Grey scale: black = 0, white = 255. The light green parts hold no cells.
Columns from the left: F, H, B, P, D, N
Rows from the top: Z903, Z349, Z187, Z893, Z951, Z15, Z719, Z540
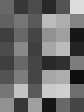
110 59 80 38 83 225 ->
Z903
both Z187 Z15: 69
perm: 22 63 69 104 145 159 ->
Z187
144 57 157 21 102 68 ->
Z540
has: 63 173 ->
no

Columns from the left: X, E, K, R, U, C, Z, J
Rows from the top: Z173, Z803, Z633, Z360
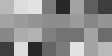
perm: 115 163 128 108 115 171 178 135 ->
Z633
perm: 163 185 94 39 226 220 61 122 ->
Z173
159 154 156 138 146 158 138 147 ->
Z803
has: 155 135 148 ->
yes

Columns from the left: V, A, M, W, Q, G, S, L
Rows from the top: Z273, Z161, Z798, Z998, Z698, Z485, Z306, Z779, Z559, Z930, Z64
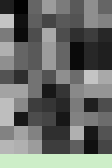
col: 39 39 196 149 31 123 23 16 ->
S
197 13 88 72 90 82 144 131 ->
Z161

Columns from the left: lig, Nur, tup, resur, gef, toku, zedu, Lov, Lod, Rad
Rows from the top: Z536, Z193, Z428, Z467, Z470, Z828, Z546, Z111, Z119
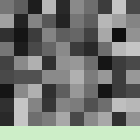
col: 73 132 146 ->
Rad
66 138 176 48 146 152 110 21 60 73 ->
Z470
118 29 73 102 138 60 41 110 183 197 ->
Z467
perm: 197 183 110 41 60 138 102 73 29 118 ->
Z467

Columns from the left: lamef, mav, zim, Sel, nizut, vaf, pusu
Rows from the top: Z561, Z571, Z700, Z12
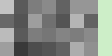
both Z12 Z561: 98
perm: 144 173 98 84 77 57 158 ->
Z12

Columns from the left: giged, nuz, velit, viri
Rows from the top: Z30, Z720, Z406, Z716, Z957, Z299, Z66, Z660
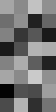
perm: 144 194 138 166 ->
Z30
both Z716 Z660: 179
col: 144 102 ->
viri
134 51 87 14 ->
Z406
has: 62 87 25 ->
no
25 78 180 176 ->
Z716

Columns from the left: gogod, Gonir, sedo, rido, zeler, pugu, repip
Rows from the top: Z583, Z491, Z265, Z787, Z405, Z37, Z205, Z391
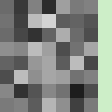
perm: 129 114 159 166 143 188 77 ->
Z37
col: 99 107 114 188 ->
pugu
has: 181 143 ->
yes
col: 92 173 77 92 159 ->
zeler
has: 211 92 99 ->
yes
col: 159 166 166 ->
rido

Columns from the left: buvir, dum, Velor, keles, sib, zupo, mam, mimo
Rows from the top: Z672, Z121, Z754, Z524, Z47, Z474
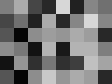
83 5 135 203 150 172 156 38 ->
Z474
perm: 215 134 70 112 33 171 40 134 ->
Z121
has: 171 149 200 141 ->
no
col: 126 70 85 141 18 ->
buvir

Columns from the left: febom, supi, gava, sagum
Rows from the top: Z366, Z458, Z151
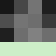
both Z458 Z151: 110
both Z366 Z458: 116
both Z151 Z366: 31
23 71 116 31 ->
Z366
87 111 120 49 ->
Z458
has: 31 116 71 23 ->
no

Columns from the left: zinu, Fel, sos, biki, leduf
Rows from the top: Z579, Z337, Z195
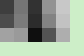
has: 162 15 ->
no
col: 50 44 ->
sos
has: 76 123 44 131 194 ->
yes

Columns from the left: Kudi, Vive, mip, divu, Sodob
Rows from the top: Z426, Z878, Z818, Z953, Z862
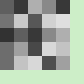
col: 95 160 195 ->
Vive
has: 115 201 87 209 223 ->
yes
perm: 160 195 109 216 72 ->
Z953
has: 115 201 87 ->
yes
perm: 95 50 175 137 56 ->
Z818
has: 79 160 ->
yes

